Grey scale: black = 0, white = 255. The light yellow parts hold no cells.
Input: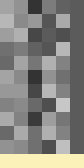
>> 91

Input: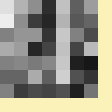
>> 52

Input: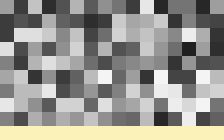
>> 116

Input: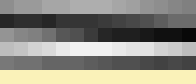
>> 189

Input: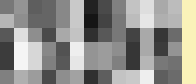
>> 113

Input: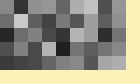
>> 136

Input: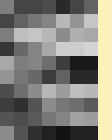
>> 156

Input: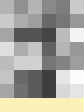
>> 251

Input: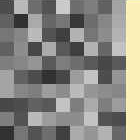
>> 77
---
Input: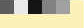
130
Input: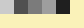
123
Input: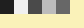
103
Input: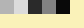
130
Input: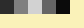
101
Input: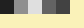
99
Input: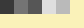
116
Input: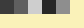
95
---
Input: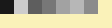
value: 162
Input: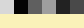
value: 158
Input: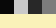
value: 201
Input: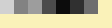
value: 12
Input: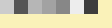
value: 135
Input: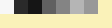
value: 132
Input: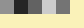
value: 98
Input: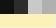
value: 44
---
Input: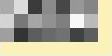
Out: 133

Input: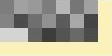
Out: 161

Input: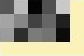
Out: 201

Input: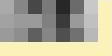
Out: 200

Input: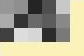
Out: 200

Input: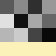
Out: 152
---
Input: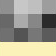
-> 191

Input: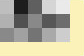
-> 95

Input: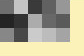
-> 58

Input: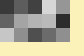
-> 65

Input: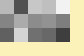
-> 199

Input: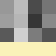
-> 75
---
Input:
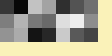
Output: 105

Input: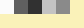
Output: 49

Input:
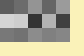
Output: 52

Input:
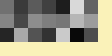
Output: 126

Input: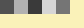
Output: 58

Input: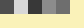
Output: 56
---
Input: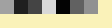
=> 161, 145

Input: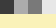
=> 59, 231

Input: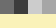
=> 109, 166

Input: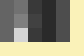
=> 100, 77

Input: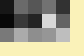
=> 23, 190

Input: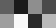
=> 95, 185

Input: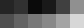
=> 37, 215

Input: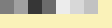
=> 125, 194
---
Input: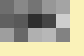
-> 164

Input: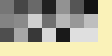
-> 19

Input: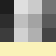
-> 116

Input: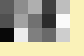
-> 190

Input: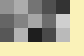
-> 51

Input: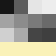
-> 237

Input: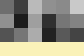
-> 201

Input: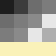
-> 124

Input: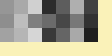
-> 65

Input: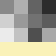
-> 44
